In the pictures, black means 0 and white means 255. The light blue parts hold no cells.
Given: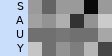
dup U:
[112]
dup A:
[147]
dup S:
[154]
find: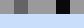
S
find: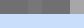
U

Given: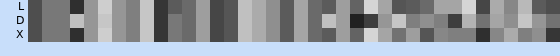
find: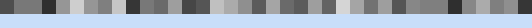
X
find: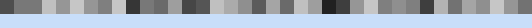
D

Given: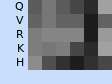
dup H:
[49]
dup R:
[133]
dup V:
[99]
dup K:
[125]
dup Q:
[92]
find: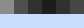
H

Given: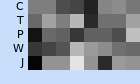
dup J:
[147]
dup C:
[126]
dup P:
[97]
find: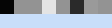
J

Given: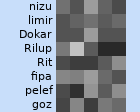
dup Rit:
[61]
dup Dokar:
[83]
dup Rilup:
[41]
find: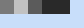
Rilup
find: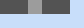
Dokar

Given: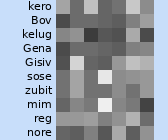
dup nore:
[94]
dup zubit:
[114]

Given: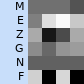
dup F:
[1]
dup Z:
[170]
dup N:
[97]
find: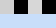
F
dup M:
[112]
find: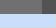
M

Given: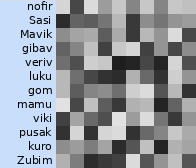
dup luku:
[50]
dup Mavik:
[170]
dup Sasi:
[117]

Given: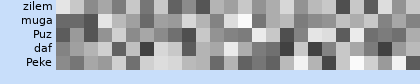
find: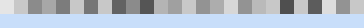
zilem
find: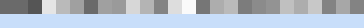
muga
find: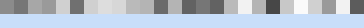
Peke
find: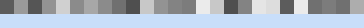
Puz
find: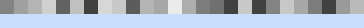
daf

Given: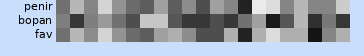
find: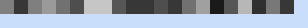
bopan
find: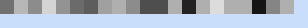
fav
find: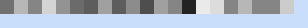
penir

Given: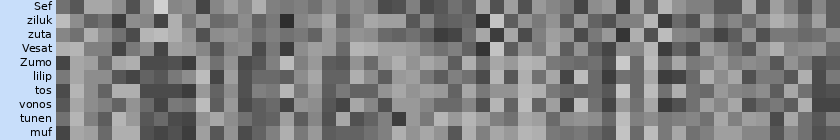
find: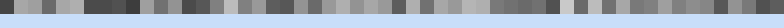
Zumo
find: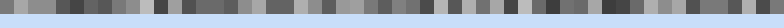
lilip
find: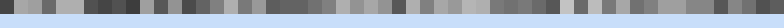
muf

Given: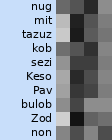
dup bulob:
[141]
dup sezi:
[62]
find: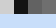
Zod
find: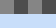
non
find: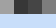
Pav

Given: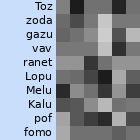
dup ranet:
[148]
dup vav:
[120]
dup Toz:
[113]
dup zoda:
[120]

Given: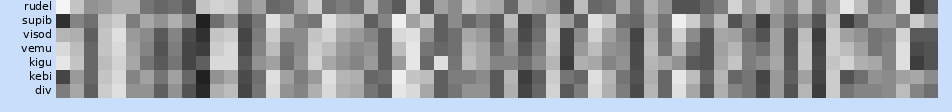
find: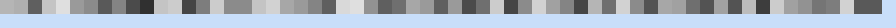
visod
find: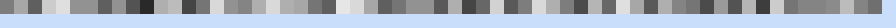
div

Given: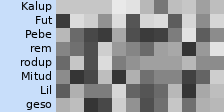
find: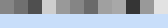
rem
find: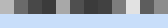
Pebe
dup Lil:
[125]
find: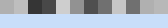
geso
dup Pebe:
[59]

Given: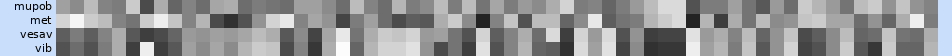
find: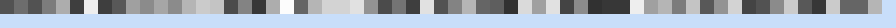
vib
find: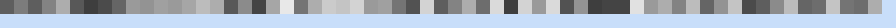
vesav

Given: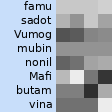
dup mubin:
[147]
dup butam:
[127]
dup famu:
[200]
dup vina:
[113]
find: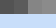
Vumog
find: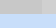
famu

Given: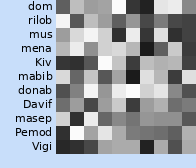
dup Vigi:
[171]
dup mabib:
[223]
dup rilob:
[72]
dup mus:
[48]
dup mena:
[183]

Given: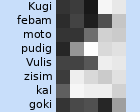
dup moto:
[52]
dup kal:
[238]

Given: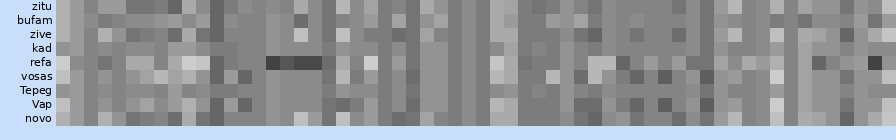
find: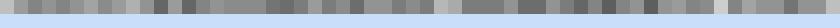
Vap
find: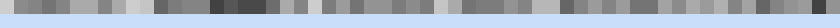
refa
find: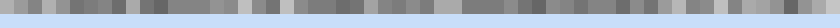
zive

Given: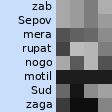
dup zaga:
[14]
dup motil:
[29]

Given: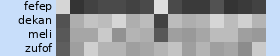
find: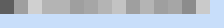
zufof
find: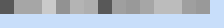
meli
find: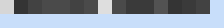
fefep
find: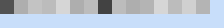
dekan

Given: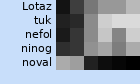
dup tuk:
[218]
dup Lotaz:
[152]

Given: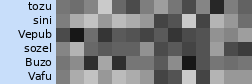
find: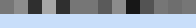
Buzo
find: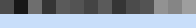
Vepub

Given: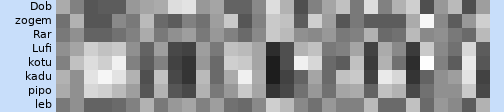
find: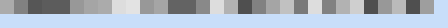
Dob
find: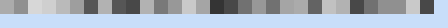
pipo
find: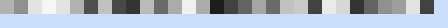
kadu

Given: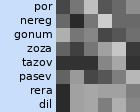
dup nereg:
[105]
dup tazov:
[50]
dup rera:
[161]
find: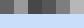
pasev
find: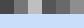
por
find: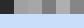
dil
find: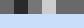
nereg

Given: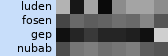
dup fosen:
[105]
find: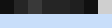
gep
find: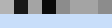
luden
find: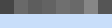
fosen

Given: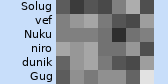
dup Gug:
[144]
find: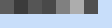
Solug
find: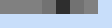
Nuku
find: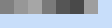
vef
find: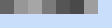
dunik
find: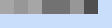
niro

